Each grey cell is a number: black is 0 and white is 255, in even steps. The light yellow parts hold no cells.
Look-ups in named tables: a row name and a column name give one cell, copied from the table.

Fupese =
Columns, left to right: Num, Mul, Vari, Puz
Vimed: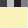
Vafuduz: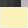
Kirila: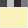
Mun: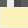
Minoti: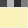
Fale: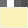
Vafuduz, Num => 64
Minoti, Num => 72
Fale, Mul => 254
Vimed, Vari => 33
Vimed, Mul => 192
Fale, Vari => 97
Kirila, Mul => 192
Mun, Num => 94
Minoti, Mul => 183
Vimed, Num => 64
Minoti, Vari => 46
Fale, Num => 110
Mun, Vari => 76
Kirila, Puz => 123
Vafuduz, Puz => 185
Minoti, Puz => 127
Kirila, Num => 69
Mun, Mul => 238

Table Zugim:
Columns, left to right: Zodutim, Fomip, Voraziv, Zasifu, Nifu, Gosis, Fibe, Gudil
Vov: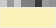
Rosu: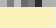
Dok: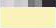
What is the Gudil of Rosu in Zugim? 178
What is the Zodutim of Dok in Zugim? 207
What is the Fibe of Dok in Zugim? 45
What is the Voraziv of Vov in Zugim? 203
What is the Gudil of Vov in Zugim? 146
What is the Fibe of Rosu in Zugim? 173
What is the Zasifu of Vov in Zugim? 129
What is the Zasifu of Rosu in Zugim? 107
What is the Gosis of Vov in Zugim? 57
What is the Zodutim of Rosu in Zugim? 182
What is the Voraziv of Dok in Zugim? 200
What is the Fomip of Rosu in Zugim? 125
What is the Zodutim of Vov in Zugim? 203

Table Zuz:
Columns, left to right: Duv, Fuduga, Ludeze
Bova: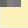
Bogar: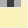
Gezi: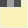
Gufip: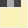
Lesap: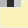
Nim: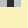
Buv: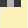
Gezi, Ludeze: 82
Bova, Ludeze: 120
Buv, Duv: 58
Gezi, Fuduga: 160
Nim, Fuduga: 43
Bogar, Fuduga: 61
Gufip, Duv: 64
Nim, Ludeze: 197
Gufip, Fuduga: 171
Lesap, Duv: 181
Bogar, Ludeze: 175
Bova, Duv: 102
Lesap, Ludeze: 205
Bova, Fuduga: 128
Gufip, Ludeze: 69
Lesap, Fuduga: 46
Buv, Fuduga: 181
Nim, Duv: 189
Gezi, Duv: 75

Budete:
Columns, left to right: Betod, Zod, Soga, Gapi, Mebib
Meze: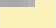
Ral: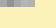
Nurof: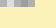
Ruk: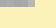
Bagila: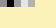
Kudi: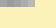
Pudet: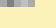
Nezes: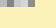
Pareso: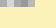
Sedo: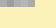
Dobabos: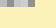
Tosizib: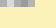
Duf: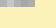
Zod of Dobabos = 145
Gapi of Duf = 167
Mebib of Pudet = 171
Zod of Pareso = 214
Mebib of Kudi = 184
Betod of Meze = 170
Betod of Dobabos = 188
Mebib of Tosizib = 181
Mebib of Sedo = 171
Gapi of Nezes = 213
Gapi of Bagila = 229
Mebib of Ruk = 183
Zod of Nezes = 133
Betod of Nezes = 188
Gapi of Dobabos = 206
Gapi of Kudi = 172
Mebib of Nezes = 141
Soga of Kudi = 163
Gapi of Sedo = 182

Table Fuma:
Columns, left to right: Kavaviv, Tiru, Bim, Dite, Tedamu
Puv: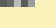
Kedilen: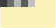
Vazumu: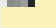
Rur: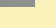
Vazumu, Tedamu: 39
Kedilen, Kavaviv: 61
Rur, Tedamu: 145
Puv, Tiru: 105
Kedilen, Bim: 184
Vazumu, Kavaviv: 234
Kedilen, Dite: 91
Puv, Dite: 92
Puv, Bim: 187
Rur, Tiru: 143
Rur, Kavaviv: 142
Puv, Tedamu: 156
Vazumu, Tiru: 139
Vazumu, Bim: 143
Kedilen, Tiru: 109
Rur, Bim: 144
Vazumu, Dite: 157
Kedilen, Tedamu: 195
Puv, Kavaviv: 91

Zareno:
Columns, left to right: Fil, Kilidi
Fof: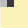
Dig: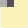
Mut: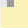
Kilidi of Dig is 84
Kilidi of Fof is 58
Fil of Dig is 174
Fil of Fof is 190
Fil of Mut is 231
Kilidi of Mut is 156
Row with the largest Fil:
Mut

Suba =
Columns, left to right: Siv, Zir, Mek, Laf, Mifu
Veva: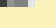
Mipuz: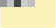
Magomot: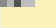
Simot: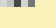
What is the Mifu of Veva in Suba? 229
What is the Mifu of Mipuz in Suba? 191
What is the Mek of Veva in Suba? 129
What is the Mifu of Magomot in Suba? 189
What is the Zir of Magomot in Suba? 183
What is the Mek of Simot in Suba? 72
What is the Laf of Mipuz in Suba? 204
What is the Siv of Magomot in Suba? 139

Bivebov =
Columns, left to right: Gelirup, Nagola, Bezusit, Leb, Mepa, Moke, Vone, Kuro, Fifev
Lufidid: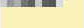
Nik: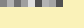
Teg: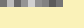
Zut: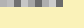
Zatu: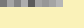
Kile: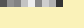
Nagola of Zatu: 165
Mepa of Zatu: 91
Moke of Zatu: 163
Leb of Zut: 198
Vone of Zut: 174
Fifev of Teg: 117
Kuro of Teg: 91
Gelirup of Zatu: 120
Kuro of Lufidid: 86
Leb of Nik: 159
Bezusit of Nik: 112
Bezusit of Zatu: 132
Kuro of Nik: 164
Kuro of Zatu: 164
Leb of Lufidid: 115
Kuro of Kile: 177
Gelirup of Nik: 133
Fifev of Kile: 51

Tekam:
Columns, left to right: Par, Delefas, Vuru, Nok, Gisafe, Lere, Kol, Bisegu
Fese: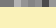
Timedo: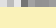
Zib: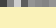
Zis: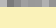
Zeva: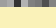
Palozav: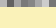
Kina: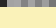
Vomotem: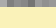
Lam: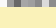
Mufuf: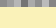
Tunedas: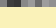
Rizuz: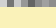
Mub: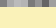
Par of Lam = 249
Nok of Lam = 166
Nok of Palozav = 121
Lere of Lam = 138
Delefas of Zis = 123
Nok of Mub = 180
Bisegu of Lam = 140
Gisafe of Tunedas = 154
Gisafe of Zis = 153

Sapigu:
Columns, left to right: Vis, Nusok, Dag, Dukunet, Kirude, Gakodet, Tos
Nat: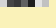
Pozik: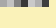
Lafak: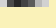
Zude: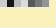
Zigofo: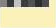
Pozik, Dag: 130
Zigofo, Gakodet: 45
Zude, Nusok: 23
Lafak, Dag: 40
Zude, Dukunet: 219
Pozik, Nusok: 194
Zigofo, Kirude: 82
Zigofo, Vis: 130
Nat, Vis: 212
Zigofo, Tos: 76
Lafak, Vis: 211
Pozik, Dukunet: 55
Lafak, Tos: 209
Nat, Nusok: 70
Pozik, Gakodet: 175
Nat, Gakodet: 226
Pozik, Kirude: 201
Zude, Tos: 148

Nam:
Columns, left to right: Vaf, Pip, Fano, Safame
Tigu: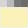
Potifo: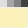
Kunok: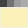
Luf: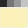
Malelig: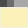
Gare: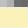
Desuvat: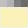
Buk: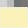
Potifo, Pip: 166
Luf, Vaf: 39
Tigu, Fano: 118
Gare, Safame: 105
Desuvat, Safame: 107
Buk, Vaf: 211
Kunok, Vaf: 66
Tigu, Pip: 185
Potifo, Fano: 128
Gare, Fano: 109

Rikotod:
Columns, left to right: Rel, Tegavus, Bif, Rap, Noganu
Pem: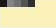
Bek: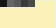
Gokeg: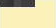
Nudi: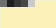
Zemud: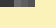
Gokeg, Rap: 63
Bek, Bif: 88
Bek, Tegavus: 101
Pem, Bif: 112
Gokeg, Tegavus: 52
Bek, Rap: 58
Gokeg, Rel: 60
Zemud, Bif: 108
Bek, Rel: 21
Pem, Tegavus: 131
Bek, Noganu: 74
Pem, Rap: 83
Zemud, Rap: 95
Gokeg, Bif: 73
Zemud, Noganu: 84
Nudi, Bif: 55

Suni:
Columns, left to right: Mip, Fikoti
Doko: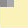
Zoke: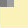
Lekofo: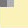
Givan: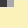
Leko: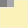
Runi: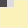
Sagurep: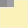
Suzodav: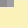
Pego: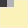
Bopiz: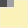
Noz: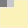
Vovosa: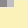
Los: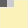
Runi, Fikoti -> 220
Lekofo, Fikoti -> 177
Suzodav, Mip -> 143
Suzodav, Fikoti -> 160
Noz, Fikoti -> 200
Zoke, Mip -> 125
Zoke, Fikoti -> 160
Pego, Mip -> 60
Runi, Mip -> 75
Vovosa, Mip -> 138
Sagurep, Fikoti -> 161
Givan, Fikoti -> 170
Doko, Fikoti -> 170
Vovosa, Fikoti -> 192
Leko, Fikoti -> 168
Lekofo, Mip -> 120
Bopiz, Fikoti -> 162
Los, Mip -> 96
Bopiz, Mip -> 78

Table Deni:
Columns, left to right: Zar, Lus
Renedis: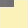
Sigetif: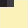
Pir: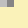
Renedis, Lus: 113
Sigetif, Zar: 36
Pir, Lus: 133
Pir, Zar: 191
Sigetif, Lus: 64
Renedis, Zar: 117

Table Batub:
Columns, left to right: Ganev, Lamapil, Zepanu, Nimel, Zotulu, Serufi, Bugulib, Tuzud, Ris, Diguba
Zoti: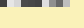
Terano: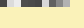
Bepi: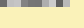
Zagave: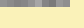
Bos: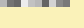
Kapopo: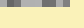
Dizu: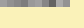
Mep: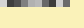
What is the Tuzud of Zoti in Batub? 143
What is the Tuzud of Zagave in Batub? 122
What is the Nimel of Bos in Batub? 236
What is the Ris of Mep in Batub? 208
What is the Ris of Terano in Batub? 136
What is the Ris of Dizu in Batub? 170
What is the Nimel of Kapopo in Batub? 177
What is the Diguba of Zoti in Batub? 190
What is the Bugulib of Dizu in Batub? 134
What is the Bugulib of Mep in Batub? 104
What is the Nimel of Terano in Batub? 78
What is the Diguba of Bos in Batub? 121

